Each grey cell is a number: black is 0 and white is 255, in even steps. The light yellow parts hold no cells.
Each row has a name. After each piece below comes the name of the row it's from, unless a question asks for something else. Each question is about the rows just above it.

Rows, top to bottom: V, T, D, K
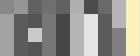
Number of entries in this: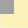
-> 1
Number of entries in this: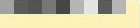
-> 9

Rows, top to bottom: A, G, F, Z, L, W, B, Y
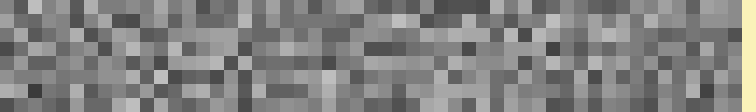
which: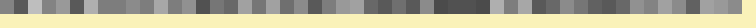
A
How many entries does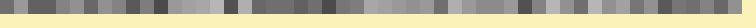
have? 53
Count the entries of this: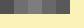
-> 5
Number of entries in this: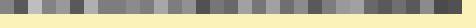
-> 33
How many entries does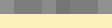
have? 8

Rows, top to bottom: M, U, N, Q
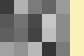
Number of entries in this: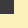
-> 1
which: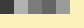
M
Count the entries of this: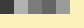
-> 5
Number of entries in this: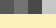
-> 4
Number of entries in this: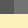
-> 2

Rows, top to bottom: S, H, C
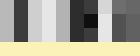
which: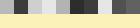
C
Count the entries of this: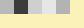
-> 5
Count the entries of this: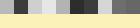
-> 10
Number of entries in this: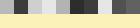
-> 10

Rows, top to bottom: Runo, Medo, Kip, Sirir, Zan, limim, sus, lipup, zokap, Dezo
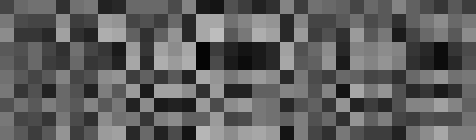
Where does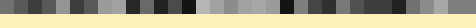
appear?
Dezo
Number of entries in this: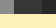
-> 4
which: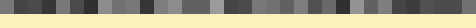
zokap
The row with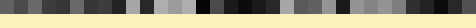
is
Zan

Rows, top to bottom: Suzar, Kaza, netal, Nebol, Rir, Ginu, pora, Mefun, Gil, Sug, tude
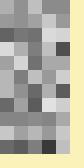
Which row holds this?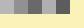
pora
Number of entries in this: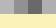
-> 4
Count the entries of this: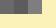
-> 3
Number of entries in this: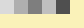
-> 5
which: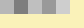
Ginu

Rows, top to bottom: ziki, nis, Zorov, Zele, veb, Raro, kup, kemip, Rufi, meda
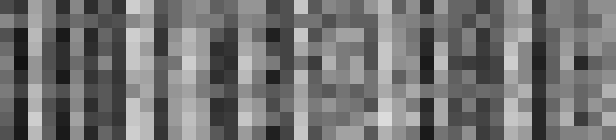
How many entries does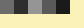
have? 5
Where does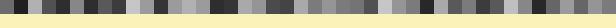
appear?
Zele
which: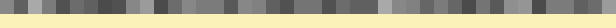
nis
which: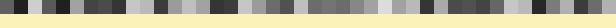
Rufi
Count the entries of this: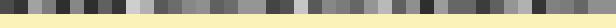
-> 44

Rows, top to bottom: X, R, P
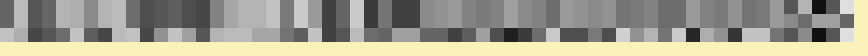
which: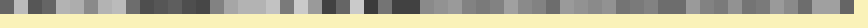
R
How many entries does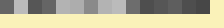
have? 15
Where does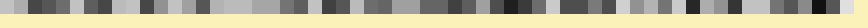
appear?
P
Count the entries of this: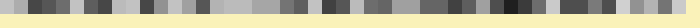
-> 49

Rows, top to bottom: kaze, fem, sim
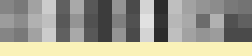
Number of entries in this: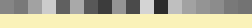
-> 18
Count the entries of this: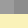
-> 2
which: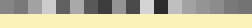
kaze
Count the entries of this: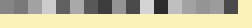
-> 17

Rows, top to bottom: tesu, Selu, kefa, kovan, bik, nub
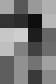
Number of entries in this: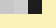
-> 3
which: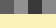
nub
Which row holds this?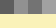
bik
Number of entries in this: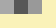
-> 3

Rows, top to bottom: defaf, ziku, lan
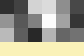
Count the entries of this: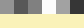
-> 6
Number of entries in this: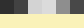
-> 6
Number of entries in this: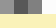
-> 4
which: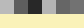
lan
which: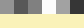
ziku
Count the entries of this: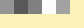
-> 5

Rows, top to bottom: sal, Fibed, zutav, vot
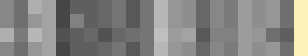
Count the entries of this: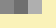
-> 3
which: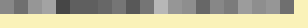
vot

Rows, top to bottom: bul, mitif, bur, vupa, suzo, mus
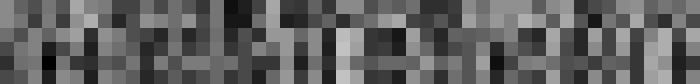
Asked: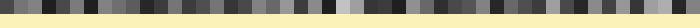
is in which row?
vupa
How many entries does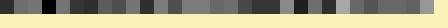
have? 31
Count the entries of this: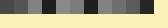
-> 11

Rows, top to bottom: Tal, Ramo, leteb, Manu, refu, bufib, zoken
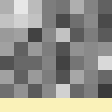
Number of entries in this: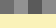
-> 4
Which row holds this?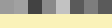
leteb
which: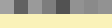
Manu
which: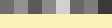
zoken

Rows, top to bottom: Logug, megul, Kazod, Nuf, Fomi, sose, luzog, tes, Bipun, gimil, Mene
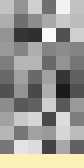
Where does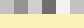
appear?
Logug
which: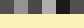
luzog
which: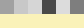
Bipun
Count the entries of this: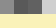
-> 4
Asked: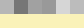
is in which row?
gimil

